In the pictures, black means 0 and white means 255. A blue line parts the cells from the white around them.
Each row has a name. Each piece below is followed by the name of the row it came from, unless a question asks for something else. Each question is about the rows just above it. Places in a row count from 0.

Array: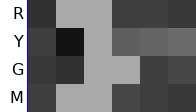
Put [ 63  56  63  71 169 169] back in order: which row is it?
M
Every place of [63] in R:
3 4
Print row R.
[ 49 169 169  63  63  56]
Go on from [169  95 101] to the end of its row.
[107]
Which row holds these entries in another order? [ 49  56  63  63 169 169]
R

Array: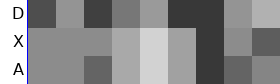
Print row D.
[ 78 148  64 119 154  56  56 148 177]
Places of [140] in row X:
0 1 2 7
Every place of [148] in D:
1 7
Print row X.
[140 140 140 169 210 161  56 140  93]

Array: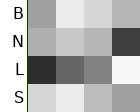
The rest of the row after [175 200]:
[182  62]
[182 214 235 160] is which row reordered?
B
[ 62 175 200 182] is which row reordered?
N
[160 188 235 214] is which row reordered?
S
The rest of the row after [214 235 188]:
[160]

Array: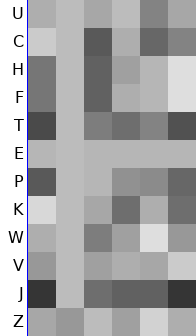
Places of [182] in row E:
0 2 3 4 5
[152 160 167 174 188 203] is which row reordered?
V
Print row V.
[152 188 160 174 167 203]
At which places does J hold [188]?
1
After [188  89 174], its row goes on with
[103 131]
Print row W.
[174 188 125 160 222 152]

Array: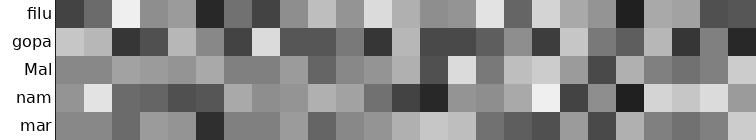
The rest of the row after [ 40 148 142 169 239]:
[ 67 142  32 212 198 219 155]
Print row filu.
[ 67 107 239 142 155  40 113  67 142 190 148 219 176 142 148 227 101 212
 169 148  32 169 162  80  86]
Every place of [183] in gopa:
1 4 12 21
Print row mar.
[136 136 107 155 148  47 128 128 155 101 136 148 176 198 190 113  94  80
 155  73 176 128 113 128 204]
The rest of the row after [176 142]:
[148 227 101 212 169 148  32 169 162  80  86]
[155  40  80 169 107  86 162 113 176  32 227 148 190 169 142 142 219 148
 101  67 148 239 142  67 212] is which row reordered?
filu

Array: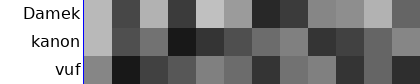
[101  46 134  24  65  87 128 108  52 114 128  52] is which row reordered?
vuf
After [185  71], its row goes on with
[178  59 192 155  40  59 134 142 178 101]
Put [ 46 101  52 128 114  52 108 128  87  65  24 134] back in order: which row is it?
vuf
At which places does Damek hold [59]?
3 7
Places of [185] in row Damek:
0
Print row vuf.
[134  24  65  87 128 108  52 114 128  52 101  46]

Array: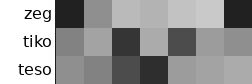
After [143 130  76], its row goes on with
[ 46 156 163 171]
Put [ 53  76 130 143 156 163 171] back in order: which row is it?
tiko

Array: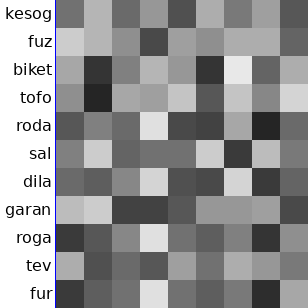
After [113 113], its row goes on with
[204  58 188 121]
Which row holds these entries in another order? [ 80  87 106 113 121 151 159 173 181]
kesog

